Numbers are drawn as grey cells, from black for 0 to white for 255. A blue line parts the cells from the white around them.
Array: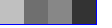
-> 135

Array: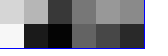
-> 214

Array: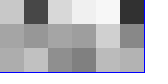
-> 240

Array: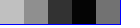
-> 143

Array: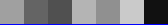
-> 180

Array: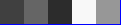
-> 151

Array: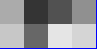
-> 213

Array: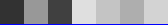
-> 211

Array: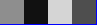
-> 142

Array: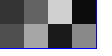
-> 165
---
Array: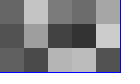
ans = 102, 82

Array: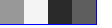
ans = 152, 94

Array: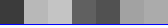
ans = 59, 170

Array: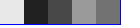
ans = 232, 114

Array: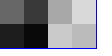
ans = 103, 187

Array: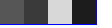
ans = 85, 28
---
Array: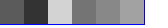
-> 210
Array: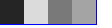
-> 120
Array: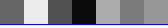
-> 80
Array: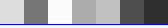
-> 251
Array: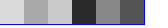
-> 202
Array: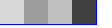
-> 192
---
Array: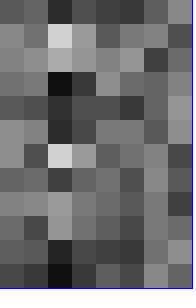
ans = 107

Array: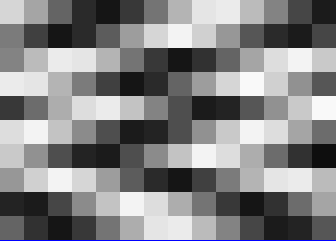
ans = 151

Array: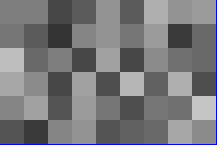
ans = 167

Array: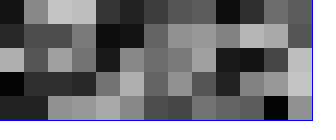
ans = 174

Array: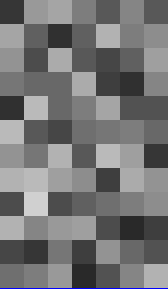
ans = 178

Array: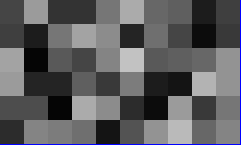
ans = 155

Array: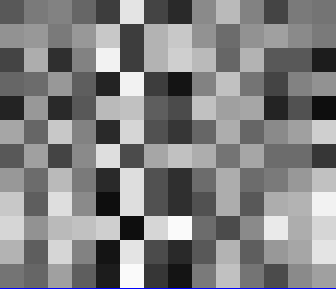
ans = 214

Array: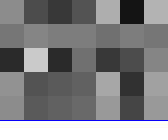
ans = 42

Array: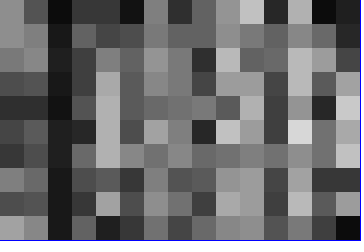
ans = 127
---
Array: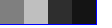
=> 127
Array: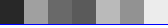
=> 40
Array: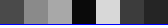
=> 74
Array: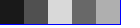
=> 25
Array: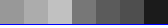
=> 152
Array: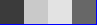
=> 59
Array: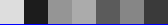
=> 221
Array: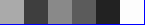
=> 170
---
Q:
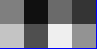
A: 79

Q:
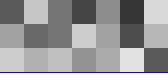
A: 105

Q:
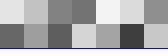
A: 157

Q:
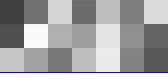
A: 250

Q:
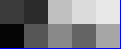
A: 86

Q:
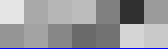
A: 163
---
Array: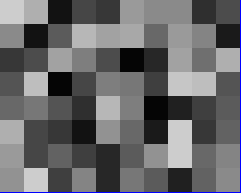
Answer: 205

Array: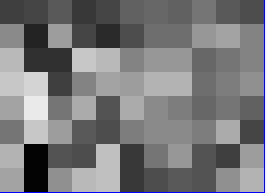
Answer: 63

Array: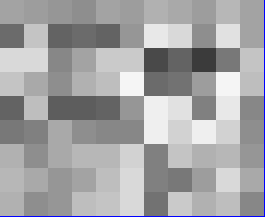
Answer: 163

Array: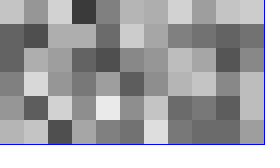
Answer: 196

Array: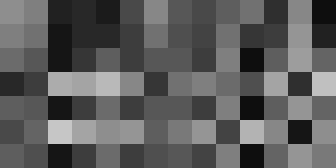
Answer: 142

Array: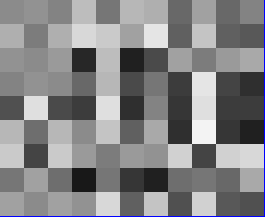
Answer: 139
